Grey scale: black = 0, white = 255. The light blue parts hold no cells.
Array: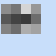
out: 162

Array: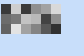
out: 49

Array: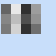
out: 111

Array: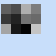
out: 196

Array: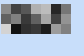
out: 128

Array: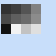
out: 223

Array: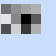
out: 175

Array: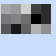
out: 143

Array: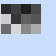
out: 171
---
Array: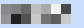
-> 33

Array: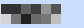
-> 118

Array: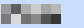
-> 216

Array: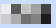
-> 173

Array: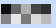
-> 229

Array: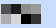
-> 214

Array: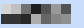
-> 52
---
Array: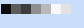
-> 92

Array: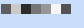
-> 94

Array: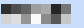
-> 79

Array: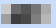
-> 85

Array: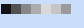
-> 134

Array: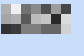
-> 60

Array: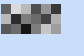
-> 56

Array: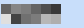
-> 79

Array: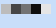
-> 115
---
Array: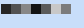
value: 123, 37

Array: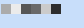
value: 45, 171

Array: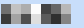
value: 184, 58

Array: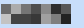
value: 88, 195

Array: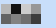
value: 151, 99

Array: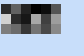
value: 85, 125
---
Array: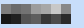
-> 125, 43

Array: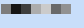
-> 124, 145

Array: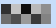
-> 49, 131

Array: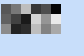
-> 87, 169

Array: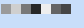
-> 154, 70

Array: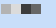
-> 179, 103

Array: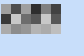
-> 159, 190

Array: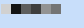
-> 209, 116
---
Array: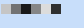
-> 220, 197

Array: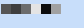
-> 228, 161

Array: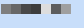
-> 221, 159

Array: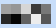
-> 236, 214

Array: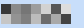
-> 221, 210

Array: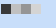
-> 212, 192

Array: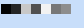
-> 242, 200

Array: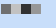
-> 194, 151

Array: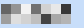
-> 242, 232

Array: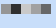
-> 201, 161
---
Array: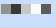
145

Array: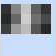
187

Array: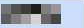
150

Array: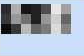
206

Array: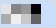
200

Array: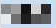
160
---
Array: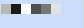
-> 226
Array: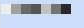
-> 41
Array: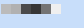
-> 239
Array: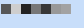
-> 162
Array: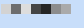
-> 170
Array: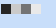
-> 233
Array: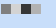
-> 178
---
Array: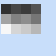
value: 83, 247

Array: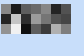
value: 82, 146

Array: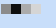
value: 213, 139

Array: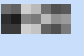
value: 89, 58

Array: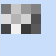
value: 130, 69

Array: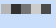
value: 74, 181

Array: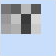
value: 87, 164

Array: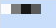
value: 91, 251

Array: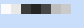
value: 202, 251

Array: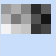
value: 92, 243
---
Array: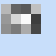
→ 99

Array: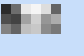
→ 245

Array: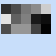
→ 119

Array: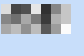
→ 49

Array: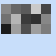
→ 91

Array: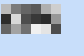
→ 89
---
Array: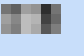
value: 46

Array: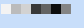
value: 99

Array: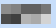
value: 118

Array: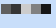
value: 22

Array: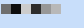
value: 151

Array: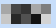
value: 126

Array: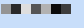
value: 178

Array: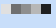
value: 31
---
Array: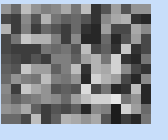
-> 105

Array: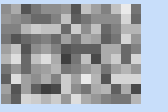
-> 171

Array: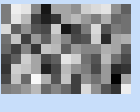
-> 238

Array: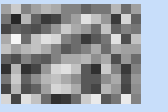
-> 203

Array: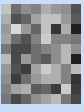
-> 110

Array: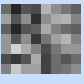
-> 38

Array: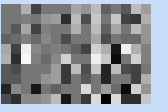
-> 118
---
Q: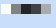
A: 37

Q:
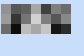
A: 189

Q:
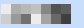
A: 113

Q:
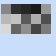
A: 143

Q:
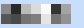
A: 115

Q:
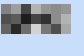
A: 110

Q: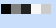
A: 34

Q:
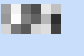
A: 89
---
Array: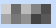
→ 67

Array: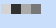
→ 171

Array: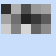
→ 101

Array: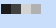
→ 211

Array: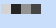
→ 147

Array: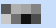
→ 17
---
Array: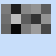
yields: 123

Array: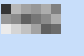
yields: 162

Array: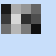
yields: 182

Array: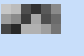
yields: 177

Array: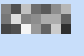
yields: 98

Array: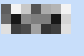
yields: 52

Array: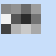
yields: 179

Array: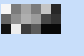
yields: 91
